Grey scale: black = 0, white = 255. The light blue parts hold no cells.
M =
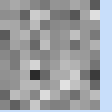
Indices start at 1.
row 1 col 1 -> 155
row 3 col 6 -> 137
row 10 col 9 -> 161
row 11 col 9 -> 158
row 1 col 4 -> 135
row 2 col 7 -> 114
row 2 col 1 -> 142
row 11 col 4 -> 199
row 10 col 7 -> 142
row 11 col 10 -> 141
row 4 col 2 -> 167
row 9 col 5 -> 149
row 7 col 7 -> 186
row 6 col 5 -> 130
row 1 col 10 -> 90
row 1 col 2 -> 169
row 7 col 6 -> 157
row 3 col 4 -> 186
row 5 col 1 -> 120
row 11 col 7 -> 129
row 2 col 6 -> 119
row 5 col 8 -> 110
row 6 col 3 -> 167
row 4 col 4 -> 127
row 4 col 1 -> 90
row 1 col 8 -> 167
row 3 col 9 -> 151
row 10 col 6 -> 173
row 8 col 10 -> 59
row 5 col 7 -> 148
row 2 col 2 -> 144
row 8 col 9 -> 114

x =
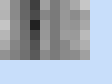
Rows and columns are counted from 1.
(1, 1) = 183
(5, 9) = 175
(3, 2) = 144
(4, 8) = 154
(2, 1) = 180
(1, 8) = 169
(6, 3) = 113
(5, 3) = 115
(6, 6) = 123
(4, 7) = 156
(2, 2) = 138
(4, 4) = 68
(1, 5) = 160
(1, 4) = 63
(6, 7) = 138
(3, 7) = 151

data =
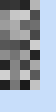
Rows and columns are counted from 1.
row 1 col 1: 50
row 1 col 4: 181
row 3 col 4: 111
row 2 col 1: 140
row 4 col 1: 110
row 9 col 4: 194
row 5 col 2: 82
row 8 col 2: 135
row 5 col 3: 58
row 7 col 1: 35
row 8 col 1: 208
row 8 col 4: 89

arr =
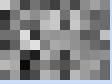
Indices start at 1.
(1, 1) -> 211
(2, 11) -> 108
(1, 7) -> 127
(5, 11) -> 93
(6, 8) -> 164
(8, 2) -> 157
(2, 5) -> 165
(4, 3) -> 220
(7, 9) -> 156
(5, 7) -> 161
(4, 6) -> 148
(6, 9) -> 135
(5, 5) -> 127
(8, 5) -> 179
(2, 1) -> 41
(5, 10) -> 106
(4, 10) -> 96
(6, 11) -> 144
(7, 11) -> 105
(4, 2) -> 112
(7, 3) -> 10
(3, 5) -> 189
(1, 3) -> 66
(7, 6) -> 100
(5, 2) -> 97
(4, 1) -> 112

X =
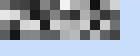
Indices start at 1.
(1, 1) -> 125
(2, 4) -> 26
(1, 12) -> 210
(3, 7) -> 186
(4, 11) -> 97
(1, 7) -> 242
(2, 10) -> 120
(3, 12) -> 112
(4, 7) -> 175
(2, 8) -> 48
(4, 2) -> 22
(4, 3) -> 132
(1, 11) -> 147
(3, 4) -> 221
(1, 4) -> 38

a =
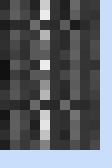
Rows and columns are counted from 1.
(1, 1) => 39
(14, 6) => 51
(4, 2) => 91
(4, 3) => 62
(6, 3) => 47
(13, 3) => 72
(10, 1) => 56
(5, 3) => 49
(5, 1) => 48
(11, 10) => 54
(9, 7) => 43
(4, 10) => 63
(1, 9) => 55
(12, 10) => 57
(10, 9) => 55
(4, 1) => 45
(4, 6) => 53
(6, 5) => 91
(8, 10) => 73
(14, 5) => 193
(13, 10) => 52
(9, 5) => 146
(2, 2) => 94
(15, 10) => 73
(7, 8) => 82
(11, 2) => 43
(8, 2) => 62
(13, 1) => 35
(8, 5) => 89
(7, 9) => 53
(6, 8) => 97
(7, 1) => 17
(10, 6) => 52
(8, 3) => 44
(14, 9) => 55
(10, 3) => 59
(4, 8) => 96

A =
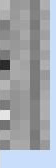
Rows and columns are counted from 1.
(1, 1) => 186
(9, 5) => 162
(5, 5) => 172
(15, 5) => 153
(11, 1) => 123
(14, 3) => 162
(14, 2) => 160
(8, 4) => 124
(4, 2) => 148
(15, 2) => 169
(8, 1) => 139
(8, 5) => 153
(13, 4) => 129
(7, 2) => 169
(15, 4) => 126
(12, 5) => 174
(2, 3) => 167
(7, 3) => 163
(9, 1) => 181
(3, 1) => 125
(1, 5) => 174
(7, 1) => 43
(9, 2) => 154

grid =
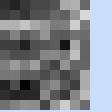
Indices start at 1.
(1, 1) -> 48
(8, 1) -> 118
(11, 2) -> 130
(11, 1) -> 113
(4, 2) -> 131
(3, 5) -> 152
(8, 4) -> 95
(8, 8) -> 87
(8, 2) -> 120
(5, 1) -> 62
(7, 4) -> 158
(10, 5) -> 138
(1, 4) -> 71
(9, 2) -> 77
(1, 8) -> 176
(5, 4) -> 79
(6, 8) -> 192
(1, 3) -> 56
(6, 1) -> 93
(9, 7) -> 89
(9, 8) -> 63
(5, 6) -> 92
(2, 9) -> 216
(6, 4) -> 84
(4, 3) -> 90
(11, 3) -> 143

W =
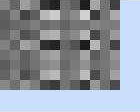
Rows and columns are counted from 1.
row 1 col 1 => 132
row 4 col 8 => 138
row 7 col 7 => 104
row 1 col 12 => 63
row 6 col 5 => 150
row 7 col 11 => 119
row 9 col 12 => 75
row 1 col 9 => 30
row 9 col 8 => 93
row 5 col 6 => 35
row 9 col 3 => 147
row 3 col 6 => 115
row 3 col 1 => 92
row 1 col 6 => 34
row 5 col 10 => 182
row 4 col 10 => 70
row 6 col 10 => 91
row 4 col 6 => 177
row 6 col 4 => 116
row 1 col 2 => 101
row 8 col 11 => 116
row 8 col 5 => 169
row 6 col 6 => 164
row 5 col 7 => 102
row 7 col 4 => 115
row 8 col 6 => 184
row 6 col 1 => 112
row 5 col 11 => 116
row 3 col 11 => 125
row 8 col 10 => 74

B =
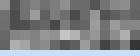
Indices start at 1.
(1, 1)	148
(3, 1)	110
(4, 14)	108
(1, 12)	136
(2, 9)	107
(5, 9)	156
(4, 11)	110
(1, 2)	83
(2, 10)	150
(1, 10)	84
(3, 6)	73
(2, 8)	74
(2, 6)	125
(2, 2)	77
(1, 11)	116
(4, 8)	178
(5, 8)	95
